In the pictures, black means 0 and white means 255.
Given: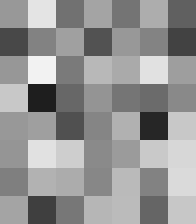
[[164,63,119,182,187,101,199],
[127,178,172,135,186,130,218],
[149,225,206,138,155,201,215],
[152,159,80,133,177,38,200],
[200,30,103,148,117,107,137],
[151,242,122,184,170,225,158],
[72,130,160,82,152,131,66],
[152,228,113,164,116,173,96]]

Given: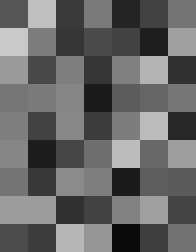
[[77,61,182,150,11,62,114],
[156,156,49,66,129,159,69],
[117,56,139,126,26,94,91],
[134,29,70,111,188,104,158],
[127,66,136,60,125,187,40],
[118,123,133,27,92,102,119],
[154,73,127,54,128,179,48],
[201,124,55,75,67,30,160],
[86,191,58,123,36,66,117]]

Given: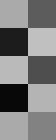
[[170,130],
[8,180],
[186,78],
[28,192],
[170,92]]

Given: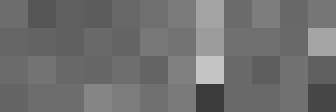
[[101,108,109,133,124,112,122,60,106,105,113,70],
[107,115,104,102,110,100,128,197,106,94,114,95],
[102,99,96,106,101,120,115,156,112,111,105,165],
[109,85,95,93,104,111,123,163,107,125,104,118]]

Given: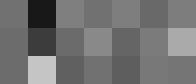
[[108,197,96,113,94,120,117],
[108,60,107,137,101,123,170],
[113,24,127,113,126,105,125]]

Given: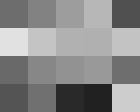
[[84,112,41,33,205],
[105,135,146,153,110],
[225,196,177,176,195],
[109,130,157,183,80]]

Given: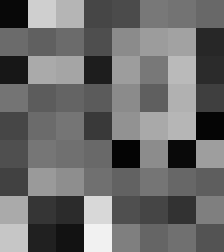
[[198,32,18,241,127,101,112,83],
[170,53,43,216,79,69,50,127],
[65,154,142,112,98,117,103,94],
[79,118,112,105,4,140,9,158],
[70,107,117,57,146,169,182,5],
[116,92,100,91,139,95,177,63],
[23,170,165,29,157,120,186,43],
[107,96,107,78,139,156,162,39],
[8,207,181,70,75,120,115,104]]

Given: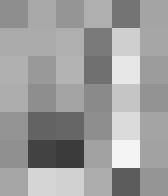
[[165,213,209,173,92,149],
[144,66,59,162,244,162],
[148,99,102,142,219,164],
[173,142,164,138,197,147],
[176,153,179,112,231,156],
[170,170,175,122,207,166],
[142,169,149,175,116,164]]
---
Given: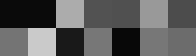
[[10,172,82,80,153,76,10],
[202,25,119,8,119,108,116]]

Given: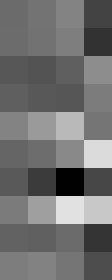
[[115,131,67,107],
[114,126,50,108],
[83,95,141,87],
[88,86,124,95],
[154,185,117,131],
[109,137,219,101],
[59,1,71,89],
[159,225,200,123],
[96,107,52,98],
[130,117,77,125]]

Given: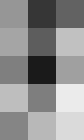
[[54,98,150],
[93,193,165],
[26,160,127],
[126,235,190],
[184,218,133]]

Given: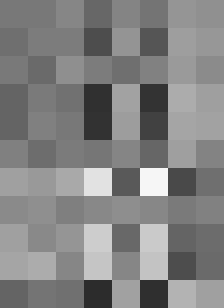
[[120,134,103,132,116,149,144,120],
[124,124,77,148,85,158,151,111],
[106,143,124,111,129,154,139,121],
[122,113,48,162,51,172,159,100],
[128,120,50,157,65,165,162,100],
[109,123,118,133,102,159,131,128],
[153,169,226,89,246,73,111,160],
[143,127,136,142,135,122,129,138],
[137,149,205,104,202,100,108,160],
[172,134,197,134,195,77,106,165],
[116,112,44,161,47,179,160,100]]

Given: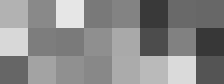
[[137,230,121,131,57,105,103,178],
[125,122,143,169,76,129,55,216],
[163,144,136,171,186,218,84,102]]

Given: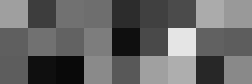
[[61,113,110,44,64,75,171,153,159],
[113,98,125,15,73,229,97,93,95],
[15,9,138,88,160,174,39,137,93]]
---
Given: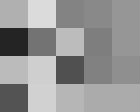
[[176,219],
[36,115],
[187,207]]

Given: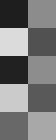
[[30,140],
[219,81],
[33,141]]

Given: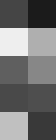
[[69,27],
[238,175],
[95,135]]

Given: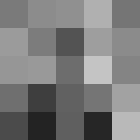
[[122,140],
[155,124],
[150,153]]

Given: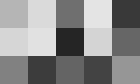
[[181,218],
[214,225],
[129,60]]

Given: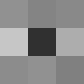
[[145,132],
[198,48],
[140,145]]
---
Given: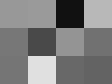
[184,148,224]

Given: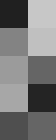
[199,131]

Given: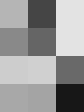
[227,101,205]

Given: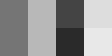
[221,42]

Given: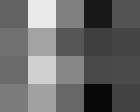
[83,63,135,161]

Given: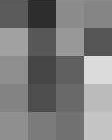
[133,153,70,131]
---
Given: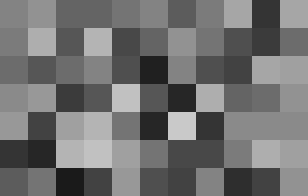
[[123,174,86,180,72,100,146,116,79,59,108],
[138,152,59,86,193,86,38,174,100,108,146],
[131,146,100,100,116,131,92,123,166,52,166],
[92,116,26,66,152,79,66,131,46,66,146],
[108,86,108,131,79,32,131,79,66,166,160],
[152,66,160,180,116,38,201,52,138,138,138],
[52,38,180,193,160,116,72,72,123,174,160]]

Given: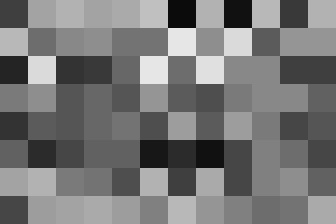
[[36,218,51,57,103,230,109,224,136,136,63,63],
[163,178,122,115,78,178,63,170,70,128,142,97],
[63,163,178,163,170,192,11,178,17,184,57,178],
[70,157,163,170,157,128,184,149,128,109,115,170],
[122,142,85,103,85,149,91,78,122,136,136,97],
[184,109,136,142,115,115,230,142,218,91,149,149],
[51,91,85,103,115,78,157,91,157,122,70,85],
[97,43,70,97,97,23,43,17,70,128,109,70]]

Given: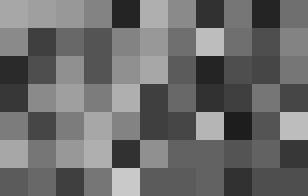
[[167,159,152,131,36,175,138,49,118,36,111],
[55,138,159,124,175,63,104,49,63,118,70],
[167,118,152,175,49,144,98,98,84,98,55],
[91,104,63,118,201,91,91,98,49,78,78],
[42,78,144,84,144,167,91,36,78,70,118],
[124,70,124,167,131,63,70,181,29,84,189],
[138,63,104,84,131,152,111,189,111,78,131]]

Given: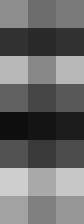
[[206,169,199],
[183,135,183],
[162,128,150],
[142,109,122],
[96,69,88],
[82,57,75],
[49,41,49],
[14,20,28]]

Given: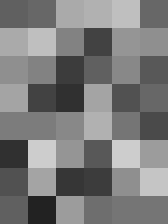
[[48,205,149,88,205,156],
[170,191,130,66,149,143],
[81,164,54,60,143,197],
[143,130,60,96,136,88],
[124,124,136,177,117,74],
[96,103,170,177,191,103],
[164,66,48,164,81,103],
[96,34,156,110,117,117]]

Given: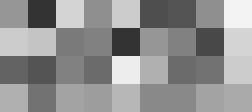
[[204,196,122,129,51,150,129,72,212],
[176,114,163,157,183,137,137,163,170],
[99,84,129,107,237,176,107,114,204],
[150,51,212,143,204,78,84,143,243]]

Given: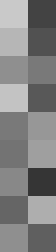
[[101,174],
[115,159],
[121,151],
[143,121],
[143,95],
[195,88],
[182,81],
[201,67],
[136,53]]

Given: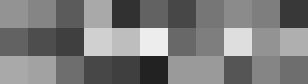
[[169,162,110,71,63,34,154,154,85,133,110],
[147,133,91,169,49,98,71,118,139,126,56],
[98,77,63,208,190,237,104,126,222,147,175]]

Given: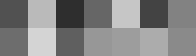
[[109,212,95,151,157,172,138],
[81,186,46,102,198,67,130]]
